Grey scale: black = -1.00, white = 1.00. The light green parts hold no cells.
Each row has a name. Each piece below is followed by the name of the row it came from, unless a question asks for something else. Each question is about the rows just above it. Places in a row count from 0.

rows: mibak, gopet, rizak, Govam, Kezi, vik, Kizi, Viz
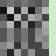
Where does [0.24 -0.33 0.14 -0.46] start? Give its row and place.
Viz, 2
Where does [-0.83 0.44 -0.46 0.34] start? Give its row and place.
rizak, 1
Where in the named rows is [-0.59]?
Kizi, 2
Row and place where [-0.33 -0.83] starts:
rizak, 0
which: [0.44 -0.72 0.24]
Govam

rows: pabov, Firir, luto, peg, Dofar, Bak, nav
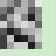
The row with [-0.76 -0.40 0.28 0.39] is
Dofar
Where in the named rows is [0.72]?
peg, 3
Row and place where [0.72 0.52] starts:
peg, 3
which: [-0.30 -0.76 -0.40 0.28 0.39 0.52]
Dofar
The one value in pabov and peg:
[-0.19]

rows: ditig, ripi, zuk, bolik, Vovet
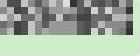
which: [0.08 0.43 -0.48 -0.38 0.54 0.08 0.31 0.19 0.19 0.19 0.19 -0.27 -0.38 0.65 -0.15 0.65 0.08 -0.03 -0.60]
Vovet
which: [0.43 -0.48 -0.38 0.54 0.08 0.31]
Vovet
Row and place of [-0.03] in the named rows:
Vovet, 17

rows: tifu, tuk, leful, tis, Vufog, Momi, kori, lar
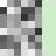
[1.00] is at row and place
tifu, 0
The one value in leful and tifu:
[0.30]
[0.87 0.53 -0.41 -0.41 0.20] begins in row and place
tuk, 1
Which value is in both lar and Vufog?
[0.87]
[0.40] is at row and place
tis, 1
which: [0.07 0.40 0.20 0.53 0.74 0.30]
tis
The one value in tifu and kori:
[-0.06]

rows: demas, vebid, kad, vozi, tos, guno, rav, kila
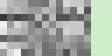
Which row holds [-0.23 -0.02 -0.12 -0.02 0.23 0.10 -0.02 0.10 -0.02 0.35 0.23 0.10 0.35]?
guno
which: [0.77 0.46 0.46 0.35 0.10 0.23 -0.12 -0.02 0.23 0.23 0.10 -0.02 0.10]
rav
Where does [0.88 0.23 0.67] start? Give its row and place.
vozi, 0
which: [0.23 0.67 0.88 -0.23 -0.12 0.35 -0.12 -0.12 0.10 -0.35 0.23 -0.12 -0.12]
kila

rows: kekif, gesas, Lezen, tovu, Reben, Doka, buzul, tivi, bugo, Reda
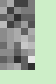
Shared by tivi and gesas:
[0.09]
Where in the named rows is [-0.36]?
tovu, 4

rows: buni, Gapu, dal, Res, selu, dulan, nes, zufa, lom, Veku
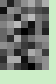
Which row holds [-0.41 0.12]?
Veku
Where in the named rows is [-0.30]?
Res, 3
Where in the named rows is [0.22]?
Res, 1
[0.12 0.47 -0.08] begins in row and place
dal, 3
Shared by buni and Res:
[-0.08]
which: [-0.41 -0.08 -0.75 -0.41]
zufa
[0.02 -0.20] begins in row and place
nes, 1

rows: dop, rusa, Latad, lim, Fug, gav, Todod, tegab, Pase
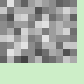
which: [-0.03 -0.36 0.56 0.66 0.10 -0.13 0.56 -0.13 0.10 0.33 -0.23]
Latad
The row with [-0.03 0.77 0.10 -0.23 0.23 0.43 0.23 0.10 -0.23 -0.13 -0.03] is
dop
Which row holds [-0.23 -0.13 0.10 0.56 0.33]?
Pase
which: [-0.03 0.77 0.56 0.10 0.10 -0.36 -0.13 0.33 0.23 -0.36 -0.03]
tegab
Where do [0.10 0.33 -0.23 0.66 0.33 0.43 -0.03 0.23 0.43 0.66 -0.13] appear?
Fug
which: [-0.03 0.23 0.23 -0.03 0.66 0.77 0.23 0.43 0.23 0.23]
lim

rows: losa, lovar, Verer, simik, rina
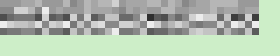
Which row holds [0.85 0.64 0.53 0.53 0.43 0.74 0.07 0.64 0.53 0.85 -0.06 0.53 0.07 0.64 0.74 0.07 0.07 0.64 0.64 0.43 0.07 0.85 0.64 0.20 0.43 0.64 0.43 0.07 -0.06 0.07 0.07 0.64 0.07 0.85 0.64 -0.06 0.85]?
simik
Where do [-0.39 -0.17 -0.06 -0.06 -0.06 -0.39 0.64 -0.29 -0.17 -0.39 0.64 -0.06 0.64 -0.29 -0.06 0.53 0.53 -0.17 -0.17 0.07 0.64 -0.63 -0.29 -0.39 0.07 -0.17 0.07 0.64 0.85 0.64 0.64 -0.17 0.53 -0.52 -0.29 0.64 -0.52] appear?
Verer
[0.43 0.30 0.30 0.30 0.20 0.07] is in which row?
lovar
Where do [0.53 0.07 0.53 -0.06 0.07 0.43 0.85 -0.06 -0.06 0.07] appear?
rina
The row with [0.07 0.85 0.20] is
lovar

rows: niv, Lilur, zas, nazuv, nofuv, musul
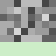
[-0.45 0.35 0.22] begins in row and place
nofuv, 3
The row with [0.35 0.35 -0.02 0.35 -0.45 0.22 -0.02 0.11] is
nazuv
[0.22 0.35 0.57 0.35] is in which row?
Lilur

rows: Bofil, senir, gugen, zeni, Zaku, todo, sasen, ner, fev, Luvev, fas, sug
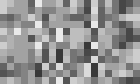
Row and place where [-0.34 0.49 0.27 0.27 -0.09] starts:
Zaku, 13
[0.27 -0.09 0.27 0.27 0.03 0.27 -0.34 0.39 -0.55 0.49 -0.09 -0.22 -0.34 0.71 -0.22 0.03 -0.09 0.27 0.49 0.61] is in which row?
fev
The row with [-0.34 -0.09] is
zeni
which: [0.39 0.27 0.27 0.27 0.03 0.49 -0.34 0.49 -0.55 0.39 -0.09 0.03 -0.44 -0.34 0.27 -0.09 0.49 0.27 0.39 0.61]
ner
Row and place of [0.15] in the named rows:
zeni, 0
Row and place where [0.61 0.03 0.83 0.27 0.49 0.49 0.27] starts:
todo, 6

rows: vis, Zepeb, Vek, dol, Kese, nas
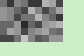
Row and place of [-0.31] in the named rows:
nas, 5
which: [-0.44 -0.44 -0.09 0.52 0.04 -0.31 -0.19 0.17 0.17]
nas
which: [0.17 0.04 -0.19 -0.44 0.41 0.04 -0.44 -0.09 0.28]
Zepeb

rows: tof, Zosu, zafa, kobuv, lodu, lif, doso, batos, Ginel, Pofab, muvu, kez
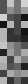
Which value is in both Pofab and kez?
[-0.22]
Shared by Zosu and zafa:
[-0.35]
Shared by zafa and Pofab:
[-0.35]
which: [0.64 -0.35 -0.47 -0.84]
zafa
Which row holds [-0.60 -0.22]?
kez

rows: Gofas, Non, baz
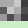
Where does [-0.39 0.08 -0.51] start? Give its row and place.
baz, 1
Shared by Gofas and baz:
[-0.51]
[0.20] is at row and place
baz, 0
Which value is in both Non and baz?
[-0.39]

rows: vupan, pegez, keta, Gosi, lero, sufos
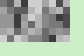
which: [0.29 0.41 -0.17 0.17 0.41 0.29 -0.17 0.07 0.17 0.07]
lero
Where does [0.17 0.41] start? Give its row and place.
lero, 3
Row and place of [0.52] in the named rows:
sufos, 9

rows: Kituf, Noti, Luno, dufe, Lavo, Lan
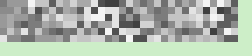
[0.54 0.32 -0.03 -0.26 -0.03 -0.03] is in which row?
Lavo
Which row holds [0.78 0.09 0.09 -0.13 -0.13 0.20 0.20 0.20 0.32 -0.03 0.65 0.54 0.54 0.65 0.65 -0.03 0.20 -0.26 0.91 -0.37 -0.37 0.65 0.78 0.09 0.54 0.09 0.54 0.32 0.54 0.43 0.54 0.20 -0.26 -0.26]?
Lan
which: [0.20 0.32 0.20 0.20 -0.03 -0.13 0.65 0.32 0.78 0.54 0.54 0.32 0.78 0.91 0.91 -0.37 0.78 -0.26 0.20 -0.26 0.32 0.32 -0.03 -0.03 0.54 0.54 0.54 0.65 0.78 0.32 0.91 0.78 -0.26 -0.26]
Luno
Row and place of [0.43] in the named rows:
Lan, 29

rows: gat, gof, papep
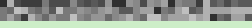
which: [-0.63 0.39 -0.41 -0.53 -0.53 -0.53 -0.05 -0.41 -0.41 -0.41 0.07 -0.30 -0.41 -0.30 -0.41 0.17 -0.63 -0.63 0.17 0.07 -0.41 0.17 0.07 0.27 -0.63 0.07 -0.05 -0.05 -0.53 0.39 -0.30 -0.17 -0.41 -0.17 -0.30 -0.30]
gat
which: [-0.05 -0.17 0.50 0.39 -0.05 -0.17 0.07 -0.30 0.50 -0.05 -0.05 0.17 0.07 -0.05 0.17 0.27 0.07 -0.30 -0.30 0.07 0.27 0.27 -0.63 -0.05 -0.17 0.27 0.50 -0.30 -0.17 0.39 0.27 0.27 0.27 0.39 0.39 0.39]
gof
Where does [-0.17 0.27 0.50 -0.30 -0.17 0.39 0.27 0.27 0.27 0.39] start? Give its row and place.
gof, 24
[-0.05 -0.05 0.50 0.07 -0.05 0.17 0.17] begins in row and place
papep, 8

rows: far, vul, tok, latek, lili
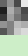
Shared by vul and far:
[-0.43]
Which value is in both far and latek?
[0.15]

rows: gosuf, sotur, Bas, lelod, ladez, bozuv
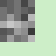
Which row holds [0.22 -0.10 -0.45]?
Bas
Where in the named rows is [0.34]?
lelod, 0
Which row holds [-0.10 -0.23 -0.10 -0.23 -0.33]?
sotur
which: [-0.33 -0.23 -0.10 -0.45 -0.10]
gosuf
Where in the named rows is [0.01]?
bozuv, 3

